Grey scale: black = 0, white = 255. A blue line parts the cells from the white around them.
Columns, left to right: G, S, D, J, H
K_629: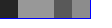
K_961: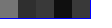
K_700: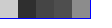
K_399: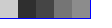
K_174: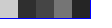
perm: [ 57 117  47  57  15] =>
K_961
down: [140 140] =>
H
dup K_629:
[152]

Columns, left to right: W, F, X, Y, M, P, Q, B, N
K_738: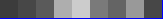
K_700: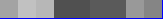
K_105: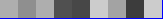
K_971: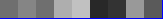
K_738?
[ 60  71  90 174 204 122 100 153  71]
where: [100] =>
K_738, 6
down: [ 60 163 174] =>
W
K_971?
[111 133 111 174 193  40  51 153  90]
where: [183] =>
K_700, 2
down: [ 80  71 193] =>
M

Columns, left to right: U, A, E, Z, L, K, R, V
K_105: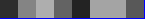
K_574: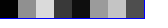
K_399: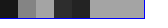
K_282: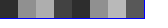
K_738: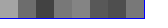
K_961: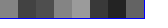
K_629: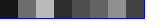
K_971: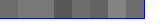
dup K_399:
[164]
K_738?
[164 109  66 120 132  88  78 120]
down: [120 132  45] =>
Z

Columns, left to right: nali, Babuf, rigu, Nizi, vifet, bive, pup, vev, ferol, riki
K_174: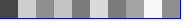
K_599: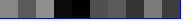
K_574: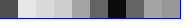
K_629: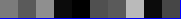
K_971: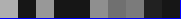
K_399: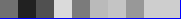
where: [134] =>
K_599, 0
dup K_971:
[22]

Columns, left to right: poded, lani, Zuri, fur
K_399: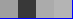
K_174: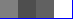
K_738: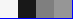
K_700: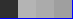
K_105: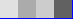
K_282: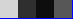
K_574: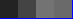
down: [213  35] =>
poded
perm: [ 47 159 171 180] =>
K_700

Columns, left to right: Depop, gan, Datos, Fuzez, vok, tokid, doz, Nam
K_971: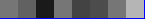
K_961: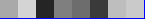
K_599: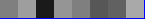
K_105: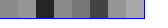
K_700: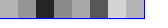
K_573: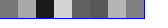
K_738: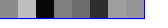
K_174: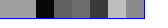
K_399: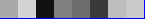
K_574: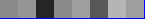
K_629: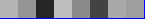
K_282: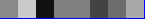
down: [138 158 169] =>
Depop
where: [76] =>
K_971, 5
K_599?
[127 158  26 149 127  87  97 169]
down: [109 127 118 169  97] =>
vok
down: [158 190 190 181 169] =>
doz

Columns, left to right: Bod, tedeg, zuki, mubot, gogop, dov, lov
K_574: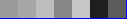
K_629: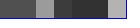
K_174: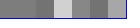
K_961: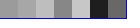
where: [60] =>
K_629, 3
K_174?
[125 125 115 209 135 115 167]
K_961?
[155 167 190 135 199  30 104]
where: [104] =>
K_961, 6

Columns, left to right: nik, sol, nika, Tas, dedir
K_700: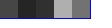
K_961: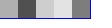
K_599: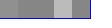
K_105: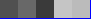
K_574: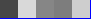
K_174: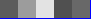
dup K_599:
[134]
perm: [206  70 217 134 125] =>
K_574
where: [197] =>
K_105, 3

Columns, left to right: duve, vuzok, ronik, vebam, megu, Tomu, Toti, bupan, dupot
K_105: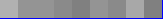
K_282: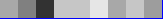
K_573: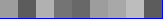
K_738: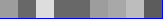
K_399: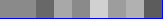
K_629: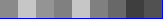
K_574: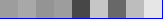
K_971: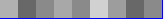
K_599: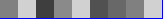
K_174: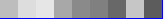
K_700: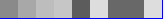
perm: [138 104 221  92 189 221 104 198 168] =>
K_700
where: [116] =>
K_573, 3
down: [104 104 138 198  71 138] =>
megu
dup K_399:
[138]
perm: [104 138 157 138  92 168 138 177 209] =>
K_399
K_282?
[168 128  50 198 198 230 168 198 157]

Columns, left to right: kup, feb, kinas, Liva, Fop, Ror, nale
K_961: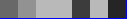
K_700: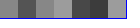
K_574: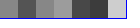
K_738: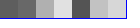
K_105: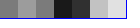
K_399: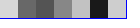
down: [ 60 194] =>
Ror
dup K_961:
[185]
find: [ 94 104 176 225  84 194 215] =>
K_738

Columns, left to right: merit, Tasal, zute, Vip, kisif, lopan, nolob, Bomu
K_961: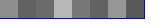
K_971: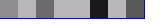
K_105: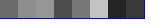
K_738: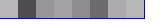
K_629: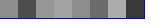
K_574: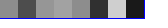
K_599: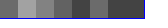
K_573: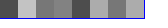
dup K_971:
[183]
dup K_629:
[141]
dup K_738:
[183]

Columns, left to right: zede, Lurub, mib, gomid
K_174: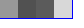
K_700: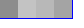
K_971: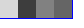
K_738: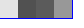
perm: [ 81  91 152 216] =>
K_174
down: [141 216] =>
zede
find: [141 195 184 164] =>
K_700
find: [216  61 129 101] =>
K_971
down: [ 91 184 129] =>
mib
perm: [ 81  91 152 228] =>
K_738

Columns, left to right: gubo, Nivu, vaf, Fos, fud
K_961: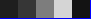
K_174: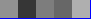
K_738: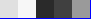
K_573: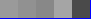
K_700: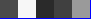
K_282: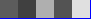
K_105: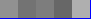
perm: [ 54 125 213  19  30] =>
K_961
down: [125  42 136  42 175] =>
vaf
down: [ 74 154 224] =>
fud
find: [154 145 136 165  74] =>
K_573

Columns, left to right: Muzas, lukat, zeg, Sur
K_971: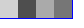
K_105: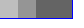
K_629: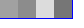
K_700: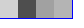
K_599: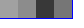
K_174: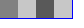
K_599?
[161 140  56 118]
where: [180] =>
K_700, 3
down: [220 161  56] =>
zeg

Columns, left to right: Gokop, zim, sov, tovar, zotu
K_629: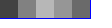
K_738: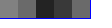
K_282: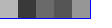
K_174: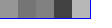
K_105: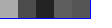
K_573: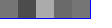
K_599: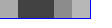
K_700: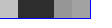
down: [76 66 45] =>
zim
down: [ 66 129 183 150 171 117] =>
Gokop
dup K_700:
[45]
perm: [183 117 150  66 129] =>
K_174
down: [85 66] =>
tovar

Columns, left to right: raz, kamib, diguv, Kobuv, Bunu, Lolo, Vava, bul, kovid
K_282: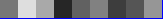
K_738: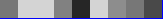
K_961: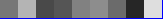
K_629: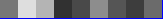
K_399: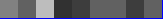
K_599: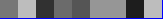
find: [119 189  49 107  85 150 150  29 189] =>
K_599
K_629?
[119 222 180  49  73 141  85  61 107]
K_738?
[119 212 212 129  38 212 141 119  73]
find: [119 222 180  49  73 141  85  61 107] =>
K_629
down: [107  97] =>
kovid

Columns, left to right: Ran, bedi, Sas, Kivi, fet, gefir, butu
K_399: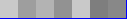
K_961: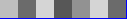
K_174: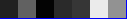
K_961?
[190 107 213  87 146 213 107]
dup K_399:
[201]
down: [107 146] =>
butu
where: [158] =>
K_399, 1
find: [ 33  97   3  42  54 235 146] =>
K_174
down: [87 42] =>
Kivi

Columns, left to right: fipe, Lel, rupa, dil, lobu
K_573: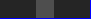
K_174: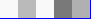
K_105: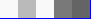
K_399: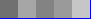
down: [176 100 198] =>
lobu
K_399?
[112 166 131 154 198]
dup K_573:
[37]
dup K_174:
[249]
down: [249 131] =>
rupa
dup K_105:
[249]

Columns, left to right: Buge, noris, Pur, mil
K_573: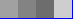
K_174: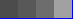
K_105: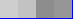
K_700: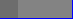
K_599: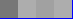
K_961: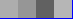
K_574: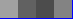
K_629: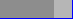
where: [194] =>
K_105, 1
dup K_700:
[131]
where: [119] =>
K_599, 0
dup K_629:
[141]

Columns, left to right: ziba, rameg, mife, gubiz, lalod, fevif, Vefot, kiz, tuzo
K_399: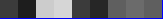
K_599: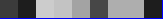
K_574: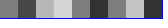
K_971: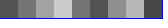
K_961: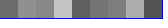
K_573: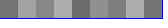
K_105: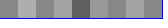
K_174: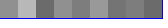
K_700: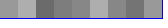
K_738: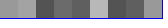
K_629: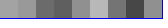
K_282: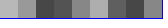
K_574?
[125  71 184 214 125  50 125 195  50]
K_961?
[107 144 135 195  95 116 125 174  83]
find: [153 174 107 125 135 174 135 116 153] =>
K_700
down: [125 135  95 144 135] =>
lalod

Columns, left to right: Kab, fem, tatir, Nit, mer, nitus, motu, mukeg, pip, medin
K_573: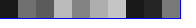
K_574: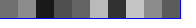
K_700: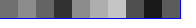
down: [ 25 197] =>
mukeg
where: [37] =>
K_573, 8
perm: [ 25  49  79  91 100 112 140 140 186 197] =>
K_574
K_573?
[ 25 112  91 186 131 174 197  25  37 121]

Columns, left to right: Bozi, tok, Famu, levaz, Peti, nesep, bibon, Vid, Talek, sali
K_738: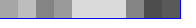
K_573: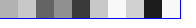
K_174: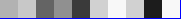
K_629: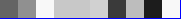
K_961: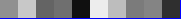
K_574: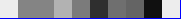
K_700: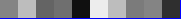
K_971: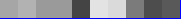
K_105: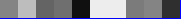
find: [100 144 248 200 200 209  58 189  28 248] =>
K_629
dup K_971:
[154]
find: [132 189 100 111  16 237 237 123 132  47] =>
K_105
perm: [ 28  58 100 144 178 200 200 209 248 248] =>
K_573
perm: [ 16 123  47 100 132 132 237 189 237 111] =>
K_105

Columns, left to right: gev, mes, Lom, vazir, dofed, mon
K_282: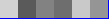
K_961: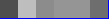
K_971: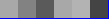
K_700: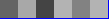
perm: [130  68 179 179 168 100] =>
K_700
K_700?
[100 168  68 179 130 179]
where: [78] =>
K_961, 0
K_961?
[ 78 190 140 149 149 110]

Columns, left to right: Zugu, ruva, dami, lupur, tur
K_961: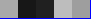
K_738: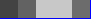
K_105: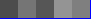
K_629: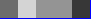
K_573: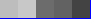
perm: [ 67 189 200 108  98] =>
K_573
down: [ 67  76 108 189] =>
Zugu

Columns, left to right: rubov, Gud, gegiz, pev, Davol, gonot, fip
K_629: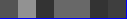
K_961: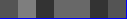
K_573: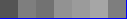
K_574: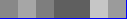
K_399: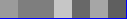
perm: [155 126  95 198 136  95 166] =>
K_574
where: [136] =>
K_574, 0

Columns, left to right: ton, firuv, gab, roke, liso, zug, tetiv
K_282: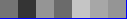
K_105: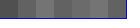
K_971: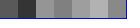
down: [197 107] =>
liso
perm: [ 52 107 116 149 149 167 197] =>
K_282
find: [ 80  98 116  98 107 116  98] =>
K_105
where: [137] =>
K_971, 6

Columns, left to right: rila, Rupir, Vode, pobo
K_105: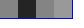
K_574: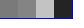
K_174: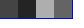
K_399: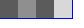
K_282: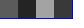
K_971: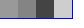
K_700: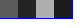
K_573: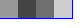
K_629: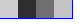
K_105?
[132  36 132 153]
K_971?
[153 132  68 206]
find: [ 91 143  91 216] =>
K_399
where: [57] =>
K_282, 3
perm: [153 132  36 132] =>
K_105
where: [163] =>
K_282, 2

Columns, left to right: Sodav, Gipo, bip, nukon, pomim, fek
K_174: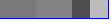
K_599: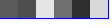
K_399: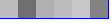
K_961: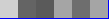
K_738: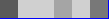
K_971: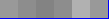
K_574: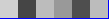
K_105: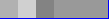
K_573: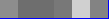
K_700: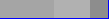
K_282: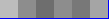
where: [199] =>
K_399, 4
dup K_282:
[141]
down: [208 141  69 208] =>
Gipo
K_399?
[188 110 177 188 199 131]

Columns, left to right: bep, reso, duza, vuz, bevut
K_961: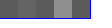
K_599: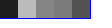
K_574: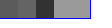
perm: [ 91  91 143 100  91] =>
K_961
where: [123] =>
K_599, 3
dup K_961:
[91]
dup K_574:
[154]

